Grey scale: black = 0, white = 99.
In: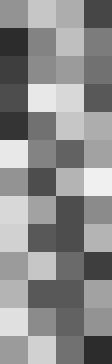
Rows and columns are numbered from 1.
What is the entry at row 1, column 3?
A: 67
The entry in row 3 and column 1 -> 24
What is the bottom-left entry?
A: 60
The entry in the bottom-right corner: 17
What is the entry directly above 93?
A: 63
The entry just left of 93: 70
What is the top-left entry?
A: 57
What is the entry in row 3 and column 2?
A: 54
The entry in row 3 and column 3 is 60
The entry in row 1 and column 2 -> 77
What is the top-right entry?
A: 27
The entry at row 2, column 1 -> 17

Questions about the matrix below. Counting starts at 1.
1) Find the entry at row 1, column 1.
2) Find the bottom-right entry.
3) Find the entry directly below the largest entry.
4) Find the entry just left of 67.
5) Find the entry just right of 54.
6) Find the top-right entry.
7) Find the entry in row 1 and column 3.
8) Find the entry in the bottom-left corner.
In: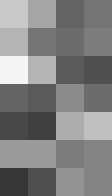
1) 78
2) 51
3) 39
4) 25
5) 42
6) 45
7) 39
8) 21

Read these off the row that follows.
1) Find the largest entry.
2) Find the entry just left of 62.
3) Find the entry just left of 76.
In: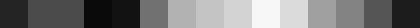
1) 96
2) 85
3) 69

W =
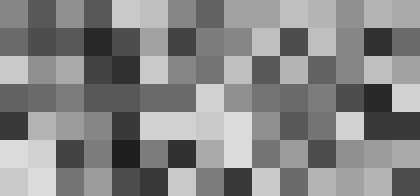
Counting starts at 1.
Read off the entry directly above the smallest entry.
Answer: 22
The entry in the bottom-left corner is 78
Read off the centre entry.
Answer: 81
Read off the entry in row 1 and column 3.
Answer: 56
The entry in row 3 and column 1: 78
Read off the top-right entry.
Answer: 66
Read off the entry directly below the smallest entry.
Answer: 30
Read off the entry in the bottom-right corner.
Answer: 30
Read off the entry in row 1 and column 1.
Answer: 52
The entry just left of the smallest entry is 48
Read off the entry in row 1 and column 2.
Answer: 34
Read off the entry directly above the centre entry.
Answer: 45
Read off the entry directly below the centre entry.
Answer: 78
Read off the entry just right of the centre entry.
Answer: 56

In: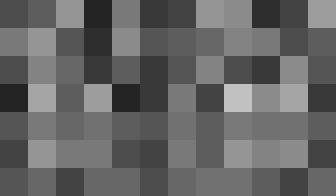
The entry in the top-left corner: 30
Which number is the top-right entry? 61
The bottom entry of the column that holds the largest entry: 44
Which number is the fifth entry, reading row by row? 47
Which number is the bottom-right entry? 40
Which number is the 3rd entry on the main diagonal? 40
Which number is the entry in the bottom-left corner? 33
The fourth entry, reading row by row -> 14
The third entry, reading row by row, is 58
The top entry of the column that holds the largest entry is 54
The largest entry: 75
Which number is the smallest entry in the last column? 22
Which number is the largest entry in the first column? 47
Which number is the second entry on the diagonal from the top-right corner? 30
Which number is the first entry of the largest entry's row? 14

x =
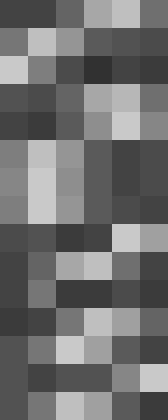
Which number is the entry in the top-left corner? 26
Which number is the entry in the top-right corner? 43
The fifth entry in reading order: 74
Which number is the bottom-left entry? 32
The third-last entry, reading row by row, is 62
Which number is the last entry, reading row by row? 23
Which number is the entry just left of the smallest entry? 29
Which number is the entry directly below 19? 65
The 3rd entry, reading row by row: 39
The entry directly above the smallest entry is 35
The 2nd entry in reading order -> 26
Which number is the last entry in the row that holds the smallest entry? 23
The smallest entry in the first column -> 23
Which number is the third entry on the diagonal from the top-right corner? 19
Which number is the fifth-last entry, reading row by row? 46

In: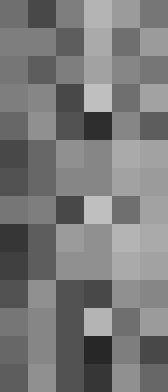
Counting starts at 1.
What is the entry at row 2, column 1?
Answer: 49
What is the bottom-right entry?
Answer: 40
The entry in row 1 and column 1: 43
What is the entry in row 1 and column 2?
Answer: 28
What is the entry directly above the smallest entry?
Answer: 70
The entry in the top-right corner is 46
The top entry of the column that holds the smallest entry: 70
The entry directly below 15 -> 21
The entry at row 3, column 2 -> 36
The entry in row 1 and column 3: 49
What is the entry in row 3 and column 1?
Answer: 46
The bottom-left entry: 36
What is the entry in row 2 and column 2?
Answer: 49

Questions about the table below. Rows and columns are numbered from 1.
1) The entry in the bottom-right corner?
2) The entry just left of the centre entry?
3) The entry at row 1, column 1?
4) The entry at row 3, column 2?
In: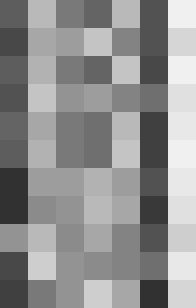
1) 83
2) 47
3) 36
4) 69

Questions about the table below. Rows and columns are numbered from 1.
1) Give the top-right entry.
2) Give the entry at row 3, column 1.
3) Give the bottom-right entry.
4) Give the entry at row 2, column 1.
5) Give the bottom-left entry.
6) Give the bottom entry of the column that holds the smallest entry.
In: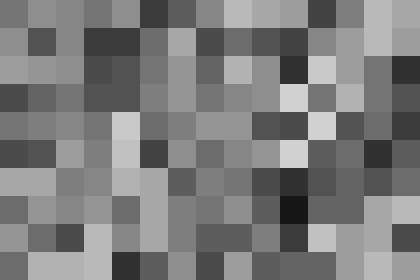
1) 65
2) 61
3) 61
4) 55
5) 42
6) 39

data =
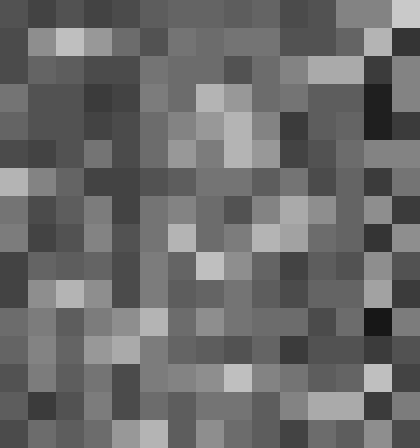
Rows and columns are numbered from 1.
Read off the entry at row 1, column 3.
32
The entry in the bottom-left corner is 29
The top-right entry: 78
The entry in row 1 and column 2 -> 26
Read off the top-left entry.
32
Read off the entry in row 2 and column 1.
29
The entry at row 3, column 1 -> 29
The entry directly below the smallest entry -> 23
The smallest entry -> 9
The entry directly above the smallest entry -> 63
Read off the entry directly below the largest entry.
20
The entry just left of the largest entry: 51
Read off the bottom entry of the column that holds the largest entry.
29
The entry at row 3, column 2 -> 39
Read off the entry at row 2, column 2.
55
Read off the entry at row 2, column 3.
74
